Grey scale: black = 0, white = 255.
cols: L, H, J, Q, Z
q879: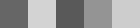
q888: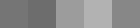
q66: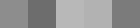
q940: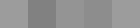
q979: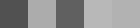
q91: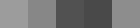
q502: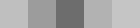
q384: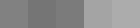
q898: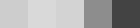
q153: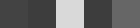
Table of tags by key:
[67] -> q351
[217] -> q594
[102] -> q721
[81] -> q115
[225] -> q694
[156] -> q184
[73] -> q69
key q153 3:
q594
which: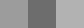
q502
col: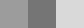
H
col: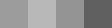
J
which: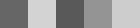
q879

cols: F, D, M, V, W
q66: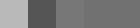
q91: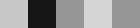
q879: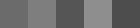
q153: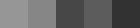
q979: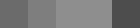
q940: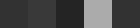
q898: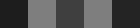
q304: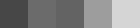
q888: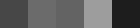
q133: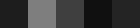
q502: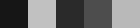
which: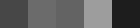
q888
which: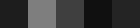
q133
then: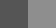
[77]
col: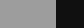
V

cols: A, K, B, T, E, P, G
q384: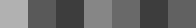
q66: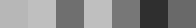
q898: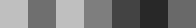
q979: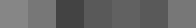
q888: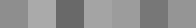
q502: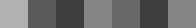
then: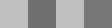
[47]
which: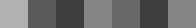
q502
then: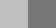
[47]
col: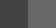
B
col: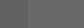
G
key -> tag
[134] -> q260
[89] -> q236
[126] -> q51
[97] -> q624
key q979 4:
q236
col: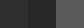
P

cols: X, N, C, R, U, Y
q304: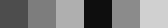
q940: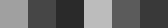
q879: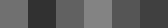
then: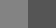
[64]
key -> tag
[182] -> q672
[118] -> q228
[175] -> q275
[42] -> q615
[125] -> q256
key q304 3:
q275
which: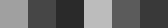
q940
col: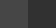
N
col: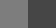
N

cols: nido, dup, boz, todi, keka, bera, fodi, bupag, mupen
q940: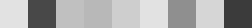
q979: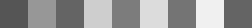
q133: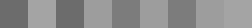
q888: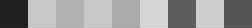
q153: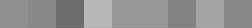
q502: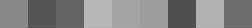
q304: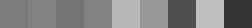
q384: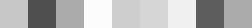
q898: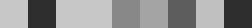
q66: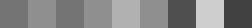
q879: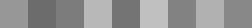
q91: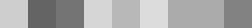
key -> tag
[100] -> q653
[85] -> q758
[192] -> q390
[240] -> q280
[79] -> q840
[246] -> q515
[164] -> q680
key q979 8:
q280
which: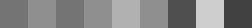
q66
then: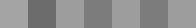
[164]
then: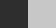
[199]
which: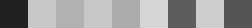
q888
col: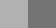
keka

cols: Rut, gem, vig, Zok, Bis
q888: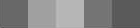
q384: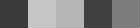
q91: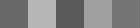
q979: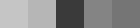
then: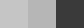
[132]
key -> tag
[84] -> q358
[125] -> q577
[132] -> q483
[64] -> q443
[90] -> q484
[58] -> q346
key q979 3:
q346
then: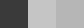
[64]
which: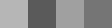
q91
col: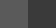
vig

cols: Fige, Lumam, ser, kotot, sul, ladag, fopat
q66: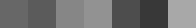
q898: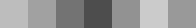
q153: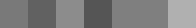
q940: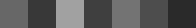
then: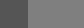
[176]
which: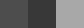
q66
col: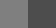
ladag
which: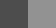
q898
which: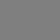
q153
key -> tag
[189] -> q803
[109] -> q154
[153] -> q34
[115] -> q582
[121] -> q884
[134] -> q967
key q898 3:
q582
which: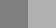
q153

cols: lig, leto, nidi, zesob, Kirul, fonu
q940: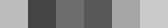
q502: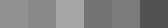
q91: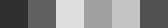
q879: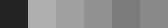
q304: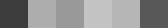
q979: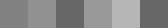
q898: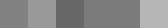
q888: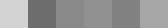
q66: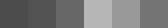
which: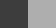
q304
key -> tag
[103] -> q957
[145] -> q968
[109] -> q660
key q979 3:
q957
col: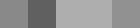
leto
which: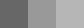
q979
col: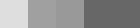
nidi
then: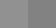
[166]

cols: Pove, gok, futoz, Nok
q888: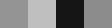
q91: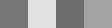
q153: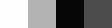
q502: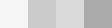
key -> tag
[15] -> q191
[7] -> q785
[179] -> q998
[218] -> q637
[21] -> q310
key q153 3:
q785
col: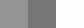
Pove
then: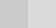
[171]

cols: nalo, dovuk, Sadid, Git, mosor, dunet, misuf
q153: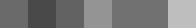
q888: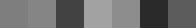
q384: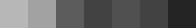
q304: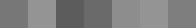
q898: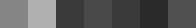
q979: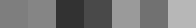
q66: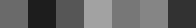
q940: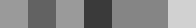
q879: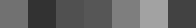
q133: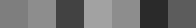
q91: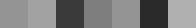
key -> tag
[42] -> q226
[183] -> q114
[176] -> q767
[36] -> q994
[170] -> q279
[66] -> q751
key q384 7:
q994
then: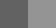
[113]
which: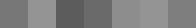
q304
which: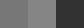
q66

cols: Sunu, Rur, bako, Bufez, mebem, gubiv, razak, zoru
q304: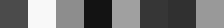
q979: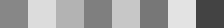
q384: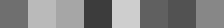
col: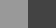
zoru
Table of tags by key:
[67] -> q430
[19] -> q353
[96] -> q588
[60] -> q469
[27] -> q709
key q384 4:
q469

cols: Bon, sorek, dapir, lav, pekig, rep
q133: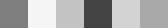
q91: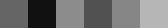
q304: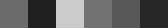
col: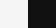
sorek
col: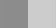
dapir
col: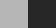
rep
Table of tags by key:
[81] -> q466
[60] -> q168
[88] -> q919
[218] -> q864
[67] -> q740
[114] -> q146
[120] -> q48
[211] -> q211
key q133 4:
q740

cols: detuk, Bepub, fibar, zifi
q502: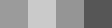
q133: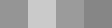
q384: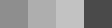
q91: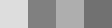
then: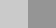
[86]
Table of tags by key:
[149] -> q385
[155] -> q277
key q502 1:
q277
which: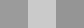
q502
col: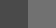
zifi
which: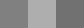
q91

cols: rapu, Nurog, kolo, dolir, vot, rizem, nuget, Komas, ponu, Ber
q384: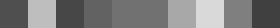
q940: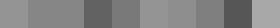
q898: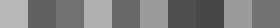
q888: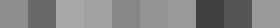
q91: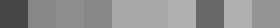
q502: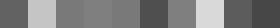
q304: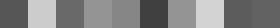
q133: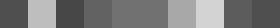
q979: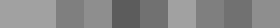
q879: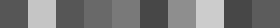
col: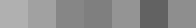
dolir
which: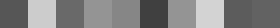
q304
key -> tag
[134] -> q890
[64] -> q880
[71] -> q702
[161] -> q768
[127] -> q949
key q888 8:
q880
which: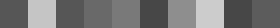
q879
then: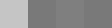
[79]

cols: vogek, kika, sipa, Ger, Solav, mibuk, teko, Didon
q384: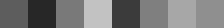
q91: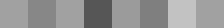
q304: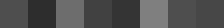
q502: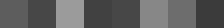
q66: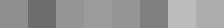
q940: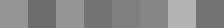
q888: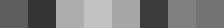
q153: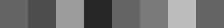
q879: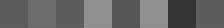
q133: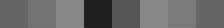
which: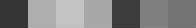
q888
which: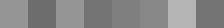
q940
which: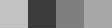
q384
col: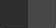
kika

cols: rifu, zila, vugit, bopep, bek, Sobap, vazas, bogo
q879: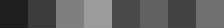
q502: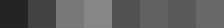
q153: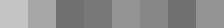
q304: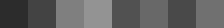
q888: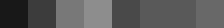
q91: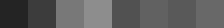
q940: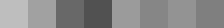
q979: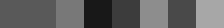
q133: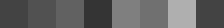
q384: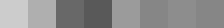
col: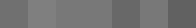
vugit
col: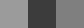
bek
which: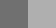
q133
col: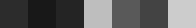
rifu
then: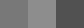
[97]
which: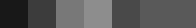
q888

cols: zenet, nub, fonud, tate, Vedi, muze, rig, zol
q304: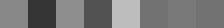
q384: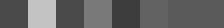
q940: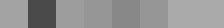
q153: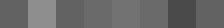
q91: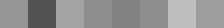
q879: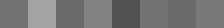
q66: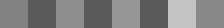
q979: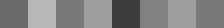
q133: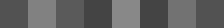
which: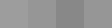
q940
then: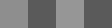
[195]
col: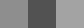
nub
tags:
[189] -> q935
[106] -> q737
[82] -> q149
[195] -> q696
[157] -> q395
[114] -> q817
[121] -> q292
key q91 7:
q935
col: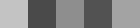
nub
